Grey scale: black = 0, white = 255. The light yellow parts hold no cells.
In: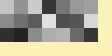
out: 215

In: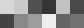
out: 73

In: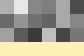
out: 135

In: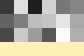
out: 168

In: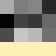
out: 105

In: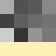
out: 115

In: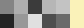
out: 195

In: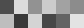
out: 140
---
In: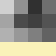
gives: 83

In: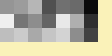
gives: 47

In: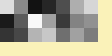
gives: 145

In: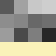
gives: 111

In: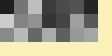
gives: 89

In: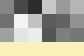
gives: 146

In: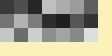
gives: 51

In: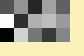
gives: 154
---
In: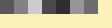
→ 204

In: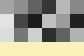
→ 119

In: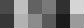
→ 178

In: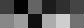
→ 157

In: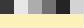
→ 231

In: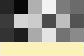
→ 30

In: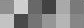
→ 73
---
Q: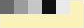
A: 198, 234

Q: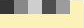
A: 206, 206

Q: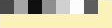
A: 143, 252

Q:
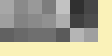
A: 145, 194

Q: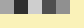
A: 206, 206

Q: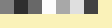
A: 252, 252

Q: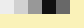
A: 152, 237

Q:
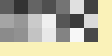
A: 239, 247

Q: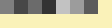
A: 51, 194

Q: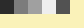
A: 160, 238
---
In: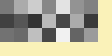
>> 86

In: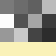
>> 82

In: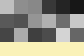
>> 82

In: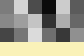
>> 158

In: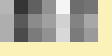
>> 89

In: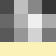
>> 177
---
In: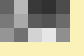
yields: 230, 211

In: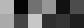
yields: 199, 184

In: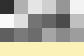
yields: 249, 243

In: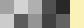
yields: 211, 204

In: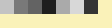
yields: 216, 195

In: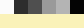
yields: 251, 180

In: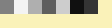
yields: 243, 205

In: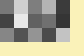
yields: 232, 208
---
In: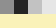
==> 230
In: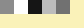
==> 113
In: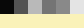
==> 228
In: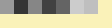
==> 191
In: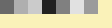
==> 155
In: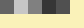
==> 80
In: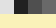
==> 105
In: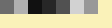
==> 152
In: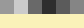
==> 133
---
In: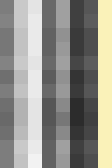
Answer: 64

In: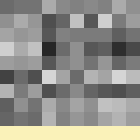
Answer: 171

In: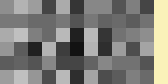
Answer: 127

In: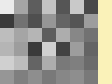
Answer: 201

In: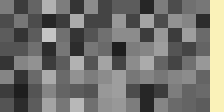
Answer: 112
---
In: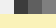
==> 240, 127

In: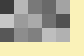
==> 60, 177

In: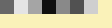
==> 103, 207

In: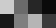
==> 204, 59

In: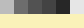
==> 188, 230

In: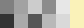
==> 128, 217

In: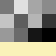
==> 120, 1
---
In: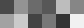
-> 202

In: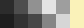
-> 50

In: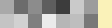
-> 209

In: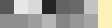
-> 142

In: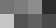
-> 82

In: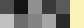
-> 110

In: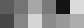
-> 134

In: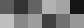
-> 136
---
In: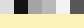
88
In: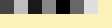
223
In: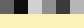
182
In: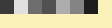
29
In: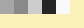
249
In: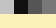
120
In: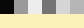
182
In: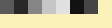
69
